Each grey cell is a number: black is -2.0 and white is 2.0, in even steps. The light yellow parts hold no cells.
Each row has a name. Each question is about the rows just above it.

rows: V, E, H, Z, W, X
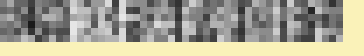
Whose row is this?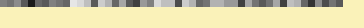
Z
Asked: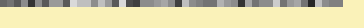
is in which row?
E
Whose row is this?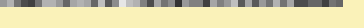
H

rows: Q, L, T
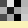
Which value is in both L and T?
[0.6]
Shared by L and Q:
[0.8]

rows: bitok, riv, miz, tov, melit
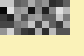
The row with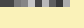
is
tov
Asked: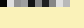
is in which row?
riv

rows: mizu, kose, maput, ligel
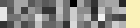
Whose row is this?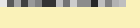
kose
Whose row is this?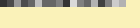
ligel
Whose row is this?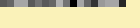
mizu

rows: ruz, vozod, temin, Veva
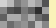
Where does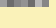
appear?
Veva
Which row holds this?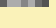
temin
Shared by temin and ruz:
[-0.7]
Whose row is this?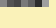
vozod
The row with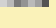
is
ruz

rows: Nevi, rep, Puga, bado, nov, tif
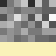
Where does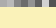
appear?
bado
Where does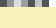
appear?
Puga

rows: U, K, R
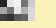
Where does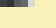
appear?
R
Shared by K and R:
[1.4]
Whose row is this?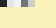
U

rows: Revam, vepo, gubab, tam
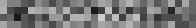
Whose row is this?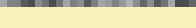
tam
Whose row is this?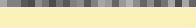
Revam

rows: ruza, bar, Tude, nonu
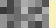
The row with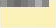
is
Tude
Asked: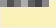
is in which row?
nonu

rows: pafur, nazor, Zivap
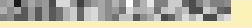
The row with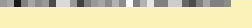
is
pafur
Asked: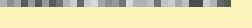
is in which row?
nazor
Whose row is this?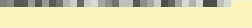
Zivap

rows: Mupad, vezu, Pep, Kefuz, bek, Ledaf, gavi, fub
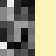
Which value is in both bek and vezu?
[-1.5]
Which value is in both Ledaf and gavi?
[-1.9]
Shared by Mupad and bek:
[-1.7]

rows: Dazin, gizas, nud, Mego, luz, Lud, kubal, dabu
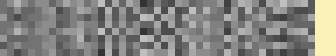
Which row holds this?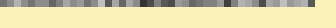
Dazin
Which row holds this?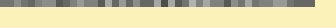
Mego

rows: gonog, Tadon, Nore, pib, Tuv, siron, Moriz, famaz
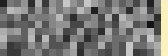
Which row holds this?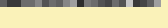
famaz
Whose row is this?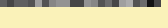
pib
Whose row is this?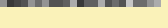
Moriz
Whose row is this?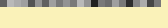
Tadon
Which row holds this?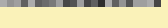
Tuv

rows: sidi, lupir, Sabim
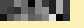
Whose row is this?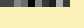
sidi

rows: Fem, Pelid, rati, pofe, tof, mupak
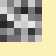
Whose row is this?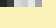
pofe
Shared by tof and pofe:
[0.6]
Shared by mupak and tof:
[0.0]
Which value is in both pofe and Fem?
[1.2]
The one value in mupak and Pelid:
[-0.2]
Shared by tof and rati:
[0.0]
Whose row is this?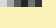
Pelid

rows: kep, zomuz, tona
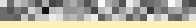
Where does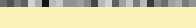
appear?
zomuz
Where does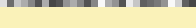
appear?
kep
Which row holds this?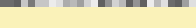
tona

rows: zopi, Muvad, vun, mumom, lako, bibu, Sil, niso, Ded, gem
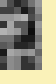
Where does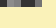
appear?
gem
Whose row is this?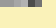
vun
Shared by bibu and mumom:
[-1.6]
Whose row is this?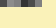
Ded
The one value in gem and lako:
[0.2]
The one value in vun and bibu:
[-0.2]
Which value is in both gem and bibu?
[-0.2]

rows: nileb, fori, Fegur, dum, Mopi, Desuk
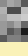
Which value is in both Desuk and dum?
[-0.4]
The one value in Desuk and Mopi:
[-0.6]
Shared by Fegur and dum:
[0.6]
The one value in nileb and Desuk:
[-0.6]
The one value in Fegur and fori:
[1.0]
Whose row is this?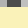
fori
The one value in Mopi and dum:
[0.4]

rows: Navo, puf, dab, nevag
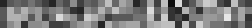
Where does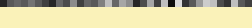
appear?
Navo
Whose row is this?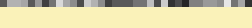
dab

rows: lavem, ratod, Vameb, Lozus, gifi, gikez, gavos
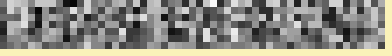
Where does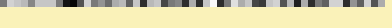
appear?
lavem
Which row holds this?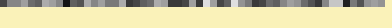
gikez
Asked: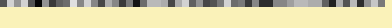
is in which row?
ratod
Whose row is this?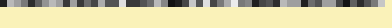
gifi
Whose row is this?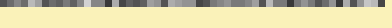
gavos

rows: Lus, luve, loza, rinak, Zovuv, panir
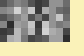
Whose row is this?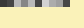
Zovuv
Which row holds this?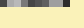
panir
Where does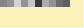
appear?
luve
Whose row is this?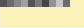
loza
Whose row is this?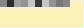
rinak

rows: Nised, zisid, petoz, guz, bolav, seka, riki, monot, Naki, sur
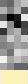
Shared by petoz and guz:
[1.6]
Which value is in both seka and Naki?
[0.6]
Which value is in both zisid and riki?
[0.0]
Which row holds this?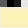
petoz
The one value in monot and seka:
[1.2]

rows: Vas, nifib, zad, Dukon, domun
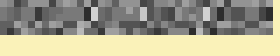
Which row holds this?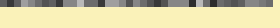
domun
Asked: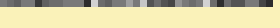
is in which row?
nifib
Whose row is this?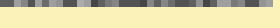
Dukon
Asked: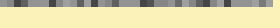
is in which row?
Vas

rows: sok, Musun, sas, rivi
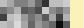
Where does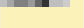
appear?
sok

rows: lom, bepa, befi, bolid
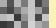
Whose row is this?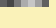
bepa
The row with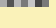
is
lom
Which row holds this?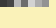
bolid

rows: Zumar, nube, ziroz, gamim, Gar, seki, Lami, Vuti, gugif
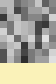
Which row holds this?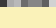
ziroz
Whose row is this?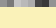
gamim
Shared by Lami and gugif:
[0.9]
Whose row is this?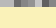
Zumar

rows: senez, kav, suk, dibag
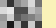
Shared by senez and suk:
[-0.2]
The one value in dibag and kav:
[0.6]

